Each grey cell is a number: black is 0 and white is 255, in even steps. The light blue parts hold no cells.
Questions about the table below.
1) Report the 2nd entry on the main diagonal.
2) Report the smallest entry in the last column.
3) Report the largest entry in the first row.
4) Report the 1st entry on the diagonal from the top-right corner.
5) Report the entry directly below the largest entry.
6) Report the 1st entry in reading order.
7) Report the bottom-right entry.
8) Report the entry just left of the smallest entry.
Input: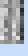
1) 142
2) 38
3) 197
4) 64
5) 156
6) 183
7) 115
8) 197

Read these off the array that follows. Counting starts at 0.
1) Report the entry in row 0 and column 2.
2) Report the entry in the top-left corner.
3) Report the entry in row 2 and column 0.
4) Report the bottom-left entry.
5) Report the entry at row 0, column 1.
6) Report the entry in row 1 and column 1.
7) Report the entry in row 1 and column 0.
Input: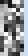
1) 21
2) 21
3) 173
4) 201
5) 66
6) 185
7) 148

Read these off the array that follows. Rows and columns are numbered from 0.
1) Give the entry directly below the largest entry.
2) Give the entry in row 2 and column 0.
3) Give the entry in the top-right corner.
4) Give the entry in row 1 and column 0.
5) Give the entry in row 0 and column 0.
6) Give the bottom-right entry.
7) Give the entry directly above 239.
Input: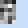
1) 74
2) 43
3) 27
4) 149
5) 119
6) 224
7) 89

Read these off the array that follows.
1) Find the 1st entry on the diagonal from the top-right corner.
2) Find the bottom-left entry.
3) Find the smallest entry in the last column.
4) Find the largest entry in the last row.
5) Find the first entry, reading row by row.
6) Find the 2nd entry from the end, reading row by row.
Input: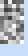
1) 104
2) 90
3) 90
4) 252
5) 176
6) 176

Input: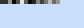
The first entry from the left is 50
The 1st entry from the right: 149
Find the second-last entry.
107
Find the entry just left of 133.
38
